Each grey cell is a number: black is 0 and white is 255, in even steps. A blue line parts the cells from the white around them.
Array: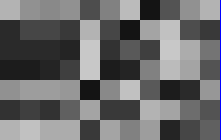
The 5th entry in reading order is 77
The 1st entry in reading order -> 179
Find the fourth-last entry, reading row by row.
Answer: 157
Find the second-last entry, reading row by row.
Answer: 70
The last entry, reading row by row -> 96
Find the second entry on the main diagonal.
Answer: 70
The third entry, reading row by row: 137
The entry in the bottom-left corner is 179
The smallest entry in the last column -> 57
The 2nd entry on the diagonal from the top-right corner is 77
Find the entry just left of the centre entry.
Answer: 200
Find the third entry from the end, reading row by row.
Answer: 36
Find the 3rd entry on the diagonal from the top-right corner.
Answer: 200
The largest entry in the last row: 193
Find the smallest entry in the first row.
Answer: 20
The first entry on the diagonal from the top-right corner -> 179

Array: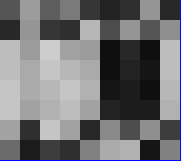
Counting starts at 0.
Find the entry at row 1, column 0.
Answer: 40
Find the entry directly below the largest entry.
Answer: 197
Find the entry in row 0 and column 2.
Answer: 93
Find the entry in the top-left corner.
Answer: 85
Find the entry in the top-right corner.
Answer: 40
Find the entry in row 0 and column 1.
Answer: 156
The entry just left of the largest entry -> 156
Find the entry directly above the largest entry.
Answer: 54
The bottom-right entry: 129
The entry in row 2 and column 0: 189
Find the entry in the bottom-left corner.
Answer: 107
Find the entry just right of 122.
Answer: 54

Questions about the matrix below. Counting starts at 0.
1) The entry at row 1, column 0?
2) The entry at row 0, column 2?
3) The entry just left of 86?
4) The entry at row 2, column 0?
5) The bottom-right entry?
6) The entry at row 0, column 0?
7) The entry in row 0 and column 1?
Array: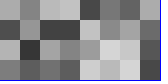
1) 78
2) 186
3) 200
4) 180
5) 72
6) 172
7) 132

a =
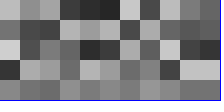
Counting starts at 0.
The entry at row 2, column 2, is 123
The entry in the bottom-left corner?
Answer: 136
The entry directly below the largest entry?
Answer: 53
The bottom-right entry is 115
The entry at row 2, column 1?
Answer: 79
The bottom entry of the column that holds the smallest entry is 136
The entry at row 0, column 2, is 164
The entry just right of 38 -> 200
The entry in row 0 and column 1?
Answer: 143
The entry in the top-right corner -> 101
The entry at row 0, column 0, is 188
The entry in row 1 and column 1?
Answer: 73
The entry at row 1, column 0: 115
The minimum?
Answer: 38
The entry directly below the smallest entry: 180

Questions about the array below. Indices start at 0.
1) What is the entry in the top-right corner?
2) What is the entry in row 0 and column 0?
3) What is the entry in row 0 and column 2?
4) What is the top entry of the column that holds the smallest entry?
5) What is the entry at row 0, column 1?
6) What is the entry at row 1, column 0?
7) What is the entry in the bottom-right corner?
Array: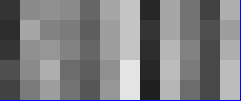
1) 174
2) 52
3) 144
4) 39
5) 138
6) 45
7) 188
